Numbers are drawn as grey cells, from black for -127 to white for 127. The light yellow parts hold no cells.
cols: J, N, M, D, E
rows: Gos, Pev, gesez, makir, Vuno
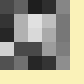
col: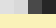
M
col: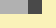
N
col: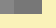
E
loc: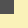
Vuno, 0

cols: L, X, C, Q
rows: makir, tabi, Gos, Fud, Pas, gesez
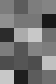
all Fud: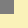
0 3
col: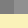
L
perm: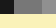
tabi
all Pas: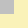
3
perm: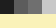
gesez
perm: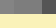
Fud
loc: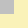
Pas, 3

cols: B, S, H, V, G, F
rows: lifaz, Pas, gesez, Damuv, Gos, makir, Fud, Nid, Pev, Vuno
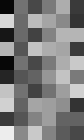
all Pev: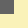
4 5
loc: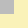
Pas, 2
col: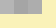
G
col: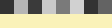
F
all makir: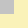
4

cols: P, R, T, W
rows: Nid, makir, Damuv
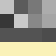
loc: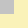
Nid, 0
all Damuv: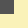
0 1 2
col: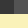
P
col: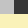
P
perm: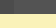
Damuv

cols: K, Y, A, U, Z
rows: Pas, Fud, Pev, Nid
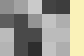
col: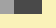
Y
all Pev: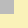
0 3 4

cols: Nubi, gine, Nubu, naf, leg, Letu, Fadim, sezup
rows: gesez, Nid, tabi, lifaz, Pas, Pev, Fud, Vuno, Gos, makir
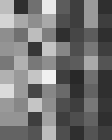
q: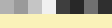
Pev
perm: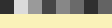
Fud
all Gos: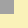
3
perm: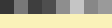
Vuno
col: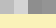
Nubi

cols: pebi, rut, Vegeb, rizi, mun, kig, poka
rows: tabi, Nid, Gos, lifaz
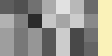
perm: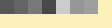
lifaz
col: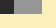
Vegeb
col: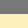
rut

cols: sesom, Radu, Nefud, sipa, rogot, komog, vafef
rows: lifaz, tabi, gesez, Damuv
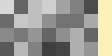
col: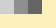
sipa
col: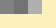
komog
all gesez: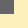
3 6
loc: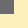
tabi, 0

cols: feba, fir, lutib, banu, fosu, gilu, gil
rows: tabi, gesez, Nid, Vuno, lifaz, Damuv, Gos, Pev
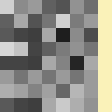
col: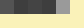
lutib
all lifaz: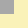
3 6
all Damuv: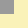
0 2 4 6

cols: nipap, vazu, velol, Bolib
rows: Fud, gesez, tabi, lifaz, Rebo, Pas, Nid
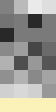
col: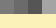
Bolib
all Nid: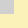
0 2
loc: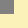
Fud, 0
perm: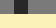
tabi
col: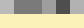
vazu

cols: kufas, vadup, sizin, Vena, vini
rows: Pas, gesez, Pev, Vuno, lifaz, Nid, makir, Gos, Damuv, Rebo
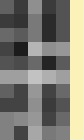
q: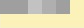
Nid
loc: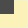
lifaz, 1

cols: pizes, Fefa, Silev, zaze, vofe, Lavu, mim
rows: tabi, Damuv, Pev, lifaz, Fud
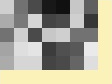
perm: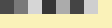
Damuv
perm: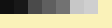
tabi
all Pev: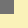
0 5 6

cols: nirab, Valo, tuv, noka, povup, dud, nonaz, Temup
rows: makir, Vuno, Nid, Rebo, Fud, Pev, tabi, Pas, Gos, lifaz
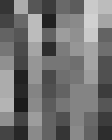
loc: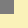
Rebo, 4
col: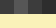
Temup
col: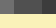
Temup
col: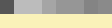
tuv
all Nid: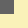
0 3 7

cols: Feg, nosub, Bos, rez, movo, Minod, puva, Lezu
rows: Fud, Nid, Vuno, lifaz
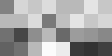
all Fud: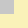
2 7
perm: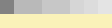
Fud
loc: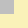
Nid, 4
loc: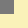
Nid, 3

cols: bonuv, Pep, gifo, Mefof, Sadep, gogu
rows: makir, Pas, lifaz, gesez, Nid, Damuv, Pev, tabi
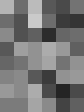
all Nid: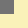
1 4
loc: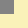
Damuv, 0
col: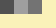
Pep

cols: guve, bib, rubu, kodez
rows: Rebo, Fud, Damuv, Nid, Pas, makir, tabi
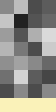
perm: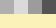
Damuv
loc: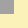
Pas, 1
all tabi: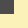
0 2

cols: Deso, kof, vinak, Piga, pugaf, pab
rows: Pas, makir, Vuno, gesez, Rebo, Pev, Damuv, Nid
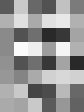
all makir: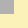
0 5
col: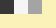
pugaf
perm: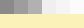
gesez
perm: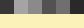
Vuno
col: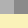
Deso

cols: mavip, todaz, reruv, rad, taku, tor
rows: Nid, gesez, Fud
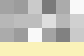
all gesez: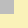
1 2
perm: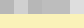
gesez
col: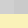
tor
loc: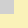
gesez, 5
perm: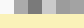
Nid
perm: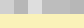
gesez

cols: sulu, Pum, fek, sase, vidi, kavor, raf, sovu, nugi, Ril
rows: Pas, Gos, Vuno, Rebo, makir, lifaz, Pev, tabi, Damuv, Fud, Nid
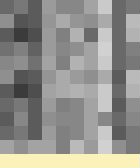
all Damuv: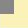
1 4 5 7 9
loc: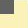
Rebo, 2
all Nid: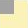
0 2 3

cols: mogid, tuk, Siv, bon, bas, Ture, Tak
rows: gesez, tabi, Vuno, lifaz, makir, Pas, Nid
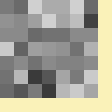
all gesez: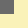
1 6
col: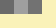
Siv
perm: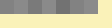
makir
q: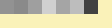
tabi
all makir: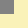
4 5
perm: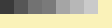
Pas

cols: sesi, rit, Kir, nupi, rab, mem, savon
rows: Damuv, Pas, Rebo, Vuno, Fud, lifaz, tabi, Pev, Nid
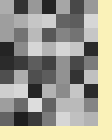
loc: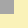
Damuv, 4
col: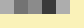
rit
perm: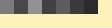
Fud
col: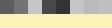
mem
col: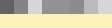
rab
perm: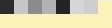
tabi

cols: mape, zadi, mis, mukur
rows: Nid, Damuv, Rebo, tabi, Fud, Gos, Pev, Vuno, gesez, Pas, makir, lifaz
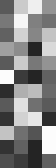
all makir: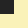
2
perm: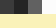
Gos
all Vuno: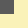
0 3
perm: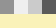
Nid

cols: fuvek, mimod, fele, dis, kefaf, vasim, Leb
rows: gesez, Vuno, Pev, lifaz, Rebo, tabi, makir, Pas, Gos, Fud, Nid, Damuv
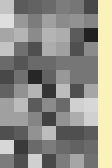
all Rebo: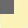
0 2 3
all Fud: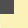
0 4 5
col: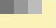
kefaf
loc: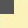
Rebo, 1

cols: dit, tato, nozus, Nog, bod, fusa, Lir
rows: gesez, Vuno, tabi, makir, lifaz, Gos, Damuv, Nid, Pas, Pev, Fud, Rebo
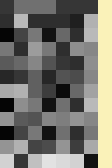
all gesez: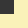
0 4 5 6
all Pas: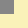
3 6
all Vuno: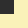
0 2 3 4
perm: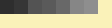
lifaz
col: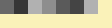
tato
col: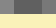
nozus
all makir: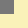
0 3

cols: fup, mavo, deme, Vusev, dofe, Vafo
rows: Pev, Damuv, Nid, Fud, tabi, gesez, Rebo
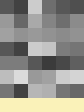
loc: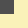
Pev, 5
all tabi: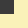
3
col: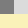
mavo
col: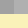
Vusev

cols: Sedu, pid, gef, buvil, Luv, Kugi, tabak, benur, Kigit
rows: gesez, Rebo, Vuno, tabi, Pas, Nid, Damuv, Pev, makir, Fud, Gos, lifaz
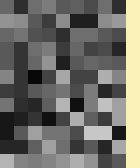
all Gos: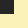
0 1 7
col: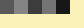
Sedu
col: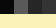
gef
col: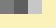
tabak
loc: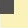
Vuno, 2
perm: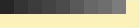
tabi
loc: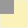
Rebo, 8

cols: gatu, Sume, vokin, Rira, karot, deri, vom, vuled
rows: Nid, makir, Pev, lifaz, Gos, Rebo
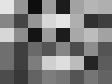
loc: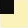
Nid, 2
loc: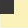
Rebo, 1
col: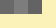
vokin
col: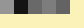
vokin

